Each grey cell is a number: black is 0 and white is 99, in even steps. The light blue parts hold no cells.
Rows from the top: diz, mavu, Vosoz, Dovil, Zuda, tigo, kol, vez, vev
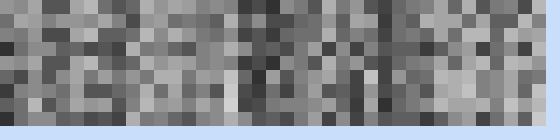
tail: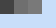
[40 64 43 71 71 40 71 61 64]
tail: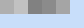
[40 75]

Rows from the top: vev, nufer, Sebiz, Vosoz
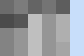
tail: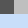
[58 68]
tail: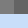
[45 36]
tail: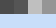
[68]
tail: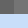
[36]
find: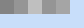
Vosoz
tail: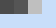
[58 68]

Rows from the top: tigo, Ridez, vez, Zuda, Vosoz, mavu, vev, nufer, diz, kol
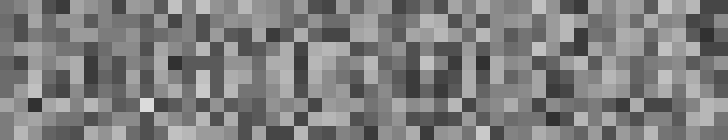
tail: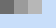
[60 42 48 60 42 67 51 54 27 31 54]
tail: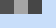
[27 71 35 31 51 45 23 57 51 67 23 57 60 45 78 27 51 48 67 60 48 39 60 31
 60 48 71 45 42 57 45 42]
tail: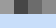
[39 23 39 23 35 67 39 51 51 54 64 23 27 54 60 64 57 35 54 67 45 71 54 35]
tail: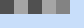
[35 75 35 67 64 45 60 71 27 67 54 45 35 67 48 35 23 54 27 31 67 31 67 39
 48 64 27 35 54 51 71 64 39 45 75 57 67 42 31]

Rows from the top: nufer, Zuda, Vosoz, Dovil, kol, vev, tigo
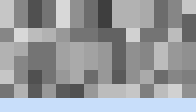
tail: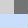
[45 73 38]
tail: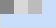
[69 59 45 45 38 38 81 45 45 73 38]
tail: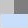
[73 81 56]

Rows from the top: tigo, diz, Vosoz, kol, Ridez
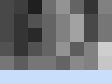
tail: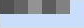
[80]
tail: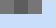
[46 39 53 50 77]
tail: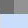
[39 20 50]
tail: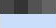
[50 63 28 46]

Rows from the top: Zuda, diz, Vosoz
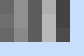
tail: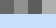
[26]
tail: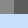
[72 29]
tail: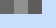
[68 26]
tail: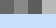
[29]
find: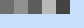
diz
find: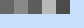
Vosoz

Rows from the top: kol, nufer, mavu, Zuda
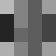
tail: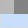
[36 61]
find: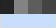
nufer

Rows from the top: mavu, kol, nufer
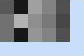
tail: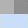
[47 27]
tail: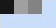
[31]
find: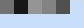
nufer
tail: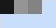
[31]

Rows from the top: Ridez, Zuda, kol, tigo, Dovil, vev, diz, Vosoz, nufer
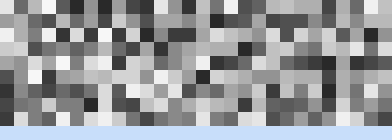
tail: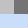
[93 31 38 72 75 68 68 27 68 41 93 75]
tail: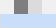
[79 45 27 45 53 49 89 49 41 85 89 31 41 61 38 57 93 82 45 27]
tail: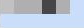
[41 93 75]
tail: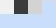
[75 41 53 68 93 20 27 41 85 75 41 31 23 16 64 20 27 35]
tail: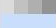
[85 31 82 64 82 35 64 16 57]

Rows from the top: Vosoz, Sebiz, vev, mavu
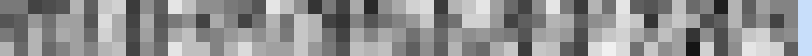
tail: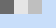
[74 51 70 85 66 62 62 77 59 47 33 74 70 74 51 37 55 37 70 47 41 66 77 23
 77 74 37 26 85 93 85 44 77 55 62  8 81 30 55 89 85 81 37]
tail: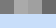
[81 66 30 62 37 66 74 47 51 59 66 55 66 47 77 70 44 26 66 51 66 59 44 59
 41 62 55 59 51 47 33 62 66 59 30 66 77 81 66 51 74 62 20 55 30 59 77 81
 51 55]
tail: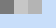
[44 26 66 51 66 59 44 59 41 62 55 59 51 47 33 62 66 59 30 66 77 81 66 51
 74 62 20 55 30 59 77 81 51 55]
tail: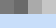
[23 77 74 37 26 85 93 85 44 77 55 62  8 81 30 55 89 85 81 37]
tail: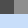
[89 85 81 37]

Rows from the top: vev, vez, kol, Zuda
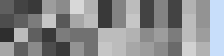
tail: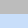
[69 54 61 48 73 61]
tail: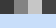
[51 26 73 57]
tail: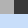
[51 73 26 51 26 69 57]
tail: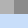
[61 48 73 61]
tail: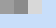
[69 22 51 73 26 51 26 69 57]

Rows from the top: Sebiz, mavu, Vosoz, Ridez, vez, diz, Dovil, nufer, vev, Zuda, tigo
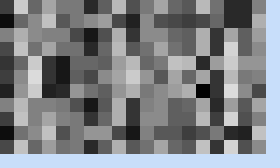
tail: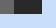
[68]
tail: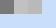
[16 61 79 58 58]
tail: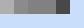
[ 9 31 68 20 54 54 40 37 68 20 64 37 61]
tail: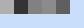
[40 64 16 61 34 64]
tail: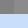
[37 40 64 16 61 34 64]
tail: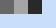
[61 34 64]

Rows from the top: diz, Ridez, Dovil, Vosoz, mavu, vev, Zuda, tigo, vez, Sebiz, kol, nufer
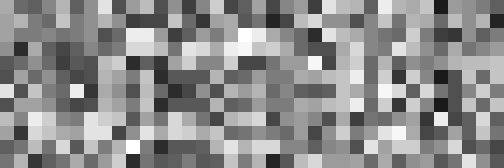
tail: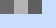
[56 48 56 70 73 73 76]
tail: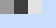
[73 70 37 92 70 66 76 10 60 56 48 37]
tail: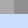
[31 73 41 17 27 56 31 70 60 70 41 52 37 34 37 76 66 48 96 84 37 84 45 31
 52 80 48]
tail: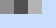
[60 70 41 52 37 34 37 76 66 48 96 84 37 84 45 31 52 80 48]
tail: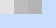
[37 92 70 66 76 10 60 56 48 37]
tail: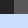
[73 84 60 60 63 41 66 37 56 60 34 45 88 56 34]

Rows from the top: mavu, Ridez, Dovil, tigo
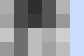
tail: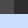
[33 70]
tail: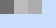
[80]
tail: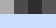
[70]
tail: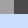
[22 33 59]

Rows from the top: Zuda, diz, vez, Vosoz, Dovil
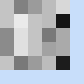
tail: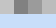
[84]
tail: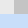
[73  8]
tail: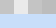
[8]
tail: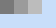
[11]
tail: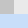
[76 73  8]
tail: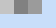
[73 84]

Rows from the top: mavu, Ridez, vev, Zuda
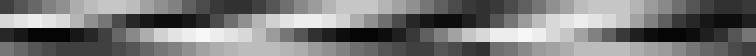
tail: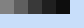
[ 2  2  5 12 19 33 46]
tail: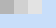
[92 92 88 81 67 56 43 29 15  9  5  5 12 19 33 46 60 73 84 88 92 88 84 77
 63 50 37 22 15  9  5  5 12]

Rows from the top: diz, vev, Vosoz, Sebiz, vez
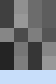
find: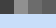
diz
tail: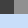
[42 36]
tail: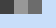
[36]
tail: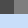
[33]
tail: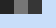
[52]
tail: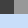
[42 36]

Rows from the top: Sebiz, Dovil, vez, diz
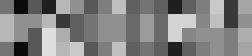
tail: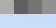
[56 41 60 41 82 52 56 56 49 67]
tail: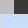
[56]
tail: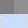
[49 64]
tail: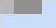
[71 22 37 45 56 56 41 60 41 82 82 52 74 22 56]
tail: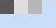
[78 34 49 74 37 45 37 12 37 49 56 49 64]
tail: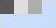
[37 45 56 56 41 60 41 82 52 56 56 49 67]
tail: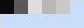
[34 49 74 37 45 37 12 37 49 56 49 64]

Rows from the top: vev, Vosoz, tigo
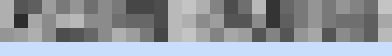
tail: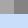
[65 61 33 51 33 58 65 33 54 47 37 72]
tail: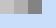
[30 43 72 20 40 47 58 47 58 51 43 76]
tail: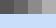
[61 47 27 72 76 65 51 65 61 33 51 33 58 65 33 54 47 37 72]
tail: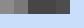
[72 76 68 51 30 43 72 20 40 47 58 47 58 51 43 76]
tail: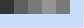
[43 43 37 65]

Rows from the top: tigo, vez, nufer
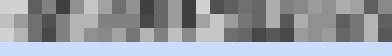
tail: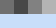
[56 53 63 46 70 50 74 53 77 77 43 40 28 34 28 60 56 60 40 46 70 34]
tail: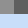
[46 70 37]
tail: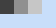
[63 43 56 25 40 60 25 81 31 37 43 40 67 50 53 60 56 67 63 37 53]
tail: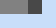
[40 60 25 63 77 60 46 40 67 34 67 56 56 37 46 70 37]
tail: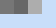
[34 67 56 56 37 46 70 37]
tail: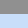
[37 46 70 37]
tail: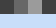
[81 31 37 43 40 67 50 53 60 56 67 63 37 53]

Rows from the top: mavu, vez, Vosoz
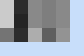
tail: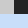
[53 49 53]
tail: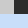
[53 49 53]

